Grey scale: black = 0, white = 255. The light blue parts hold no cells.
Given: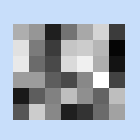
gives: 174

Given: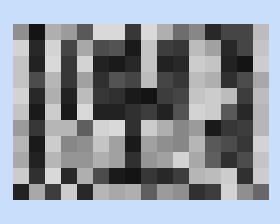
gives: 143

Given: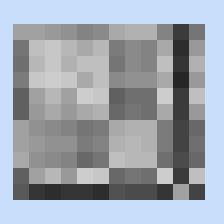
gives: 161

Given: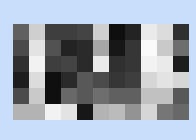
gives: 96

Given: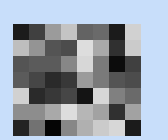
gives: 27

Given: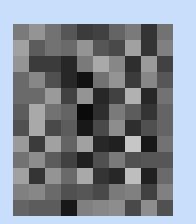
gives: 122

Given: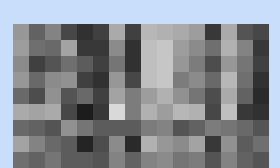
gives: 151

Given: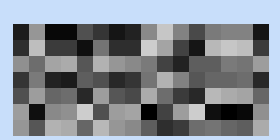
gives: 27

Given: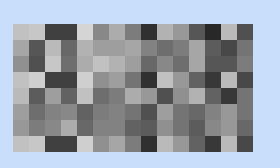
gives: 193
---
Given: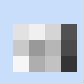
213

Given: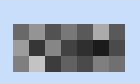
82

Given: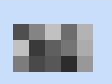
193

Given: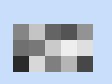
100

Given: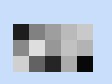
158

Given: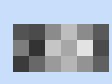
139

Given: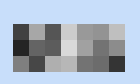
85
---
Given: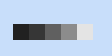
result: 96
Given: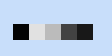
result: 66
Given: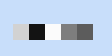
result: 126
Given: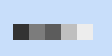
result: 124
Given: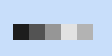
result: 150
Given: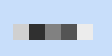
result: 129
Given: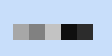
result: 129
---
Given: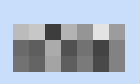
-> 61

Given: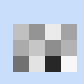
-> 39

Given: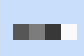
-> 56

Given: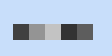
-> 51

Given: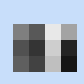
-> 22

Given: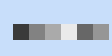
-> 58

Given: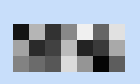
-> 5

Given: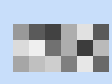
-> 60

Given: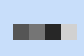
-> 39
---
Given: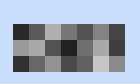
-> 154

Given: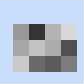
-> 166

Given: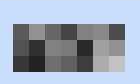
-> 82

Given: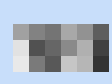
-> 226

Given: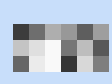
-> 196

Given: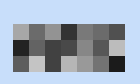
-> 35

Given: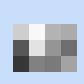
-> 87
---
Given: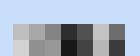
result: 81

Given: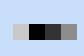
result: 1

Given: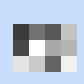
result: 113

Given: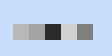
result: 42

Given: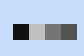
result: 191

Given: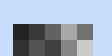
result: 98
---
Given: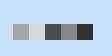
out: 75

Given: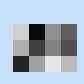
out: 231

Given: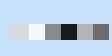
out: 137

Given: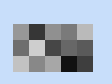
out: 167

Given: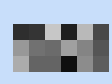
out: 100

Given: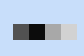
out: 168
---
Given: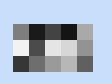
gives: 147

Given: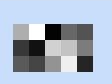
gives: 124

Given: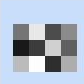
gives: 96

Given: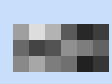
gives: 98

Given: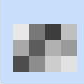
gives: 154

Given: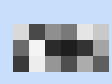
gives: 164

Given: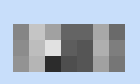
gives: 126

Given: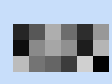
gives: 181
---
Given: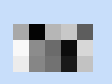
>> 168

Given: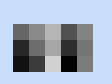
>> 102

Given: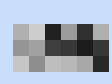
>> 176

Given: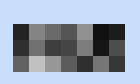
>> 34

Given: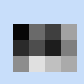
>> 7

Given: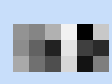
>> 147

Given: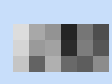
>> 221

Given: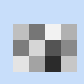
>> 191
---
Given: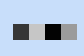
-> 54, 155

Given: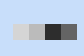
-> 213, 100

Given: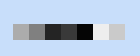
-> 172, 202

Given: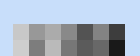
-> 200, 25

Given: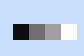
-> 13, 253

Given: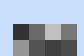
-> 50, 76

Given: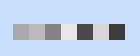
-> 170, 60

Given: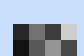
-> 39, 72

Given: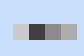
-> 202, 173

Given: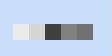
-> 235, 113
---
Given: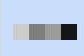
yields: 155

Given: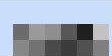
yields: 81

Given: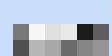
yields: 133

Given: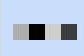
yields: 206

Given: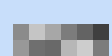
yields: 205

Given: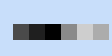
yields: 206

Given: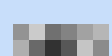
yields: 197

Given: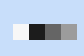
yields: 101
